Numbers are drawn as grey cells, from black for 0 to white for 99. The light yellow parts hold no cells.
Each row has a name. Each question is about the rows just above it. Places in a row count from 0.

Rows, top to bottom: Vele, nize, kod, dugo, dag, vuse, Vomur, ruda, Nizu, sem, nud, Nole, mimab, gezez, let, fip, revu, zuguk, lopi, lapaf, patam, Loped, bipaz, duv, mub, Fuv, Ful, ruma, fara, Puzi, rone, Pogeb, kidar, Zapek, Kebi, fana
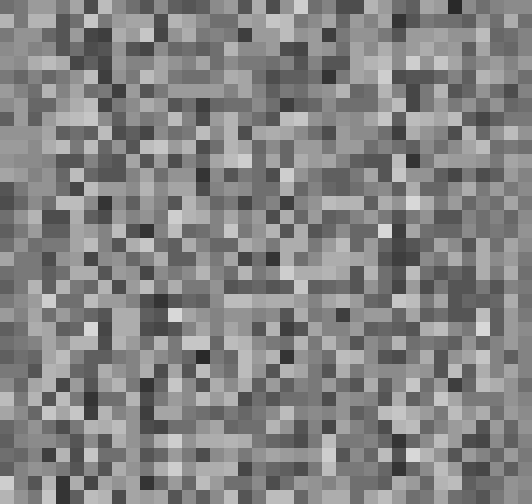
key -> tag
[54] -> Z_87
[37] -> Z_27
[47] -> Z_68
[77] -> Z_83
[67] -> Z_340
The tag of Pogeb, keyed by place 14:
Z_340
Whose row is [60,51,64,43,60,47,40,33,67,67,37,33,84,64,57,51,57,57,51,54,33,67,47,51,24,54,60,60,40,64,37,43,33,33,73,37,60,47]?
bipaz
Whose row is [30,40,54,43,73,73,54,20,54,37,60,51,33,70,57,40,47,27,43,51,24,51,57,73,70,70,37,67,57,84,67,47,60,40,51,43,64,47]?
let
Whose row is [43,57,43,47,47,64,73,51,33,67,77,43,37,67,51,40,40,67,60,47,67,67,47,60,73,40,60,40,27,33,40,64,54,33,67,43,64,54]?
zuguk
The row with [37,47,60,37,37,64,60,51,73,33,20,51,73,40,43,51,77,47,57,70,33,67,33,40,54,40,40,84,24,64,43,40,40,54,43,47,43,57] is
revu

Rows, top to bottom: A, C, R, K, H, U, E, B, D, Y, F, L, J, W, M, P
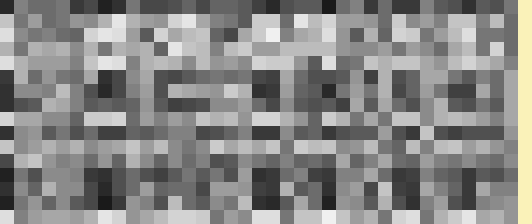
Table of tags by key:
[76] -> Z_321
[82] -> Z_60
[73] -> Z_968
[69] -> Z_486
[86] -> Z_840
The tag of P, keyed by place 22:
Z_321
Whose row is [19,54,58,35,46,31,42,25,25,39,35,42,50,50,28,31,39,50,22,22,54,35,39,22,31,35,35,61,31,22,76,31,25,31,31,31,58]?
Y
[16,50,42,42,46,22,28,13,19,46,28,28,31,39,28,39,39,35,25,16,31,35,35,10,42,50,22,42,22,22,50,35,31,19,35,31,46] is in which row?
A
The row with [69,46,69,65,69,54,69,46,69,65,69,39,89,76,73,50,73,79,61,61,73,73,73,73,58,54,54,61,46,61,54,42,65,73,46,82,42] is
K

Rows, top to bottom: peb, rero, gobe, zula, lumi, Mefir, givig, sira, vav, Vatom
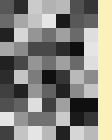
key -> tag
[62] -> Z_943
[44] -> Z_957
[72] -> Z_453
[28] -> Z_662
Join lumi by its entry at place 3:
Z_957
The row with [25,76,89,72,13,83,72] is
Vatom
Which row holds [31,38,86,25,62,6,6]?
sira

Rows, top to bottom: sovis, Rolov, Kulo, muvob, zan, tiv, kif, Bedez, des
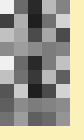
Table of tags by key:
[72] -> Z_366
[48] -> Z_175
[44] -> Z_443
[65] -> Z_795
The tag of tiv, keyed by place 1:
Z_443
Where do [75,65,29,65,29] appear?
Kulo
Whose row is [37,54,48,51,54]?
Bedez
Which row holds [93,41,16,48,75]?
zan

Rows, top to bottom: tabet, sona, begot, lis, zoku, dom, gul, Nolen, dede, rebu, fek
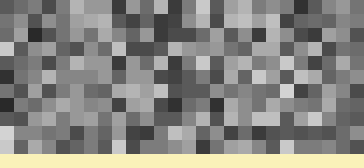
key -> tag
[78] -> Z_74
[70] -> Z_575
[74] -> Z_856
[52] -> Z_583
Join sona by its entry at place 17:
Z_856
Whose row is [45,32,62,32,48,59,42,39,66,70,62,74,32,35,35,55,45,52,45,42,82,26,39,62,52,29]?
gul
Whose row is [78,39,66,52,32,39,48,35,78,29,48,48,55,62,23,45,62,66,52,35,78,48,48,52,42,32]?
fek
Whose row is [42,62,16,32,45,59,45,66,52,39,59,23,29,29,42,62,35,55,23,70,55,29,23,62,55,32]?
begot

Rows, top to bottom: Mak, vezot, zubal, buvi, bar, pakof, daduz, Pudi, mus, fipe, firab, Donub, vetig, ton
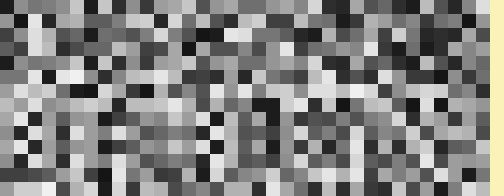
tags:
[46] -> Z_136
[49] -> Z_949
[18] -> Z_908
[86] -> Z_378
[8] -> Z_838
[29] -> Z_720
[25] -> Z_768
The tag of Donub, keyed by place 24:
Z_720
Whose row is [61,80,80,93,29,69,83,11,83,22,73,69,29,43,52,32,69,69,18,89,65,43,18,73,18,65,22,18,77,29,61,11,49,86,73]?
ton
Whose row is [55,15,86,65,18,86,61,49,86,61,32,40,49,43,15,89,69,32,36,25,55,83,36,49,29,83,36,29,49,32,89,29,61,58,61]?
Donub
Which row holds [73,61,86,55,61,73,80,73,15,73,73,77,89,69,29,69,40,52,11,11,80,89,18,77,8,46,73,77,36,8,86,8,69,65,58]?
Pudi

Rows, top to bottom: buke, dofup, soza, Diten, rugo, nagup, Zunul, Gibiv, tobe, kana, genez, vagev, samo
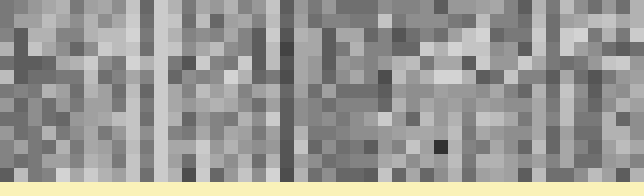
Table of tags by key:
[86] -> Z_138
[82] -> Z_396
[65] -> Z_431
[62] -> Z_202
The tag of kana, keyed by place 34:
Z_431
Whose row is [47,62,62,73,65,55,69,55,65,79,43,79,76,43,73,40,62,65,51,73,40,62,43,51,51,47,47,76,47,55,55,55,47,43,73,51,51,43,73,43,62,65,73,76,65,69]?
dofup
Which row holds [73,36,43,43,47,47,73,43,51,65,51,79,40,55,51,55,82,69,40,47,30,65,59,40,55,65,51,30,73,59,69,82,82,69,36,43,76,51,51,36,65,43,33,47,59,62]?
nagup
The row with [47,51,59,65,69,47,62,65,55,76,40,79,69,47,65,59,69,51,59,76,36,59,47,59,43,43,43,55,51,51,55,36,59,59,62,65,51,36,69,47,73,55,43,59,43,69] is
buke

